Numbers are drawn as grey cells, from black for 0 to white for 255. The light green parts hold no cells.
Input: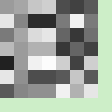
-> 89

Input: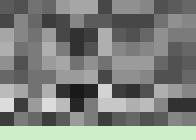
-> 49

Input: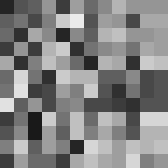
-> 192

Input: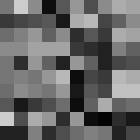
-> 24

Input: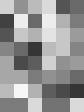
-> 53

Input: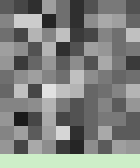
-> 91
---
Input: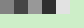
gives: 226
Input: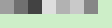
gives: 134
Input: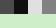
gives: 129
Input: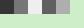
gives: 174
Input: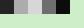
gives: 12
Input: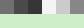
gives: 135
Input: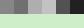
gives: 33
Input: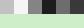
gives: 57
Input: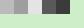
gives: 59
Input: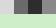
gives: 137
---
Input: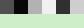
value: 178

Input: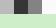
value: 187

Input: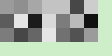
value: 229

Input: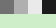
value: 113

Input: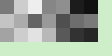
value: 184

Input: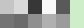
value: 107

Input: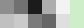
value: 202

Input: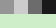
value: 149
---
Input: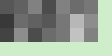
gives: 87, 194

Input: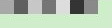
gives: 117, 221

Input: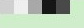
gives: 168, 239

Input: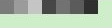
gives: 71, 197

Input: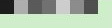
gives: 113, 205

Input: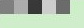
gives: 56, 205

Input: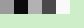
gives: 178, 249
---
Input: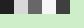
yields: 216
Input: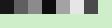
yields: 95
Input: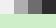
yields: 174
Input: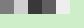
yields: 207
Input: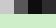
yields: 87
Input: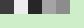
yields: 237
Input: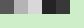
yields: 180
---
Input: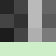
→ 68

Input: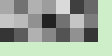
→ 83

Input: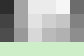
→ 186

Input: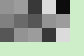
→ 156

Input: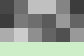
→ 100

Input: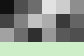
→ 152

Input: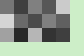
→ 182

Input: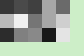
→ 137
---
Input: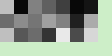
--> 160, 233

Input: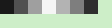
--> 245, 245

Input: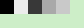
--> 56, 236

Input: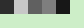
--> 96, 199

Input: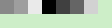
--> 1, 234

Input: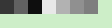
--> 232, 232
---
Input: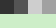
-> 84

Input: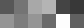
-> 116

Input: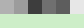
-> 156

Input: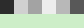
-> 208

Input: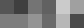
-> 63

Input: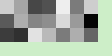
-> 165
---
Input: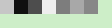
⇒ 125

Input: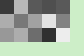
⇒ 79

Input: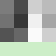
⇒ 83

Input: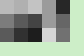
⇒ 49

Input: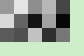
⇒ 47

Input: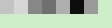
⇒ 135

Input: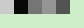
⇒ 117
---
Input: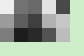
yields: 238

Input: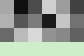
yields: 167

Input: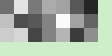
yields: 111

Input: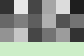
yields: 50

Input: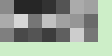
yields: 138

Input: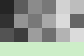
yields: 37

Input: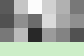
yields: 90
